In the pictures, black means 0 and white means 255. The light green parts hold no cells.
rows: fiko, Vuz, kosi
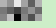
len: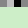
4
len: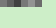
6
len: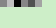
6
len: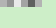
6
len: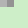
2
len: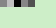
5
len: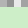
4

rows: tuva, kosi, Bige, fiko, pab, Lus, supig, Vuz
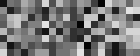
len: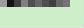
10
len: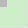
1
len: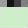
4
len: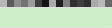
16
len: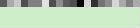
20
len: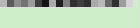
19
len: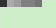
6

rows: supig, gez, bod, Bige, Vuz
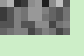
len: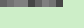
9
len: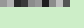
10
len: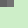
2
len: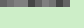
10
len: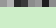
8
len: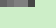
5

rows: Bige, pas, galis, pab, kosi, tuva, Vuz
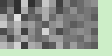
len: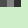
3
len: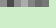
7
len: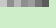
7
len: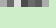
7
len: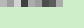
9
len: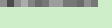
14
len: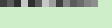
14

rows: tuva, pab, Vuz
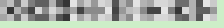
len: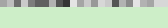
24
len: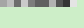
11

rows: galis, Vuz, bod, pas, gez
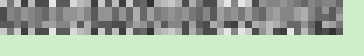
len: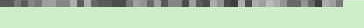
49
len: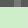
4
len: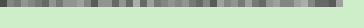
49

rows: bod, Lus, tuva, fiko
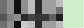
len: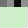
4
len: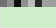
8
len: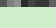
8

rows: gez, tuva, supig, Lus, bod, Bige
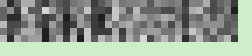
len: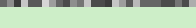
28
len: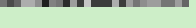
27

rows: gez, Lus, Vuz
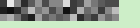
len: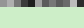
12
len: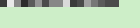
17
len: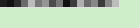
17

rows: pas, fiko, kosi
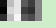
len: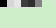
6
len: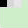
3
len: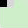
2

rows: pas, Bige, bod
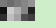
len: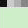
4
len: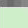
4

